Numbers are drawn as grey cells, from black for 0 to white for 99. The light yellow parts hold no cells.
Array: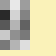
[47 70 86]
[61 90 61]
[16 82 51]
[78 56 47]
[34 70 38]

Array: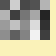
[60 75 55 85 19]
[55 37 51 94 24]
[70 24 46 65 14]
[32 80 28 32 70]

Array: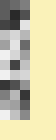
[26 21 88]
[93 79 83]
[79 26 75]
[75 83 71]
[93 83 62]
[21 31 57]
[93 75 53]
[36 41 49]
[62 88 41]
[66 62 36]
[36 16 31]
[49 71 21]

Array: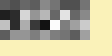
[12 17 83 58 71 40 88 40 53]
[75 17 67 22 7 98 49 62 79]
[36 58 58 49 62 49 45 36 62]
[36 31 40 36 53 45 31 31 45]

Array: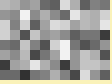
[58 54 94 54 68 54 41 89 72 68 81]
[81 50 81 37 63 85 81 63 72 68 89]
[46 41 76 50 32 81 94 46 32 41 58]
[63 54 72 28 46 63 94 58 76 68 32]
[23 63 68 89 68 54 23 58 76 76 68]
[72 68 58 63 41 37 85 68 37 50 46]
[81 63 32 76 58 63 54 37 46 46 23]
[41 41 19 46 50 68 50 28 85 58 37]

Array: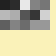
[13 17 90 51 46]
[37 51 42 59 59]
[72 67 33 21 81]
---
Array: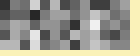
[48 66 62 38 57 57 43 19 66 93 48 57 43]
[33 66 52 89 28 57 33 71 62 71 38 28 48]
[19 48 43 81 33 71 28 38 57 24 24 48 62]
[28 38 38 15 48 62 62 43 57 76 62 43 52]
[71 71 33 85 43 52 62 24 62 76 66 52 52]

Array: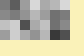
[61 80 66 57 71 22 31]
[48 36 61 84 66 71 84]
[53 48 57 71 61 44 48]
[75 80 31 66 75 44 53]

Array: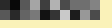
[34 16 39 47 7 20 78 11 59 29]
[16 3 34 64 24 69 29 43 43 51]

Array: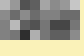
[54 42 54 42 50 50 42 42]
[50 72 37 32 46 27 27 46]
[72 59 32 37 64 54 59 77]
[50 46 18 68 46 37 37 54]

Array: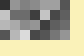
[33 71 85 28 33 46 58]
[71 66 54 58 24 37 42]
[19 58 50 54 62 62 33]
[76 42 42 24 76 28 37]

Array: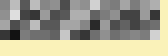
[21 7 48 43 43 38 77 30 21 43 56 43 48 52 48 81]
[64 30 43 73 34 34 64 64 52 16 60 30 38 26 38 43]
[52 73 34 73 52 56 30 60 56 81 52 48 64 48 60 68]
[56 86 26 21 60 30 34 68 68 38 48 56 26 26 60 21]

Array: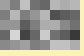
[62 49 75 44 40 71 67 71]
[53 58 62 49 53 75 75 67]
[49 71 49 58 71 31 36 40]
[58 58 36 49 67 67 53 44]
[40 83 26 40 79 44 36 22]
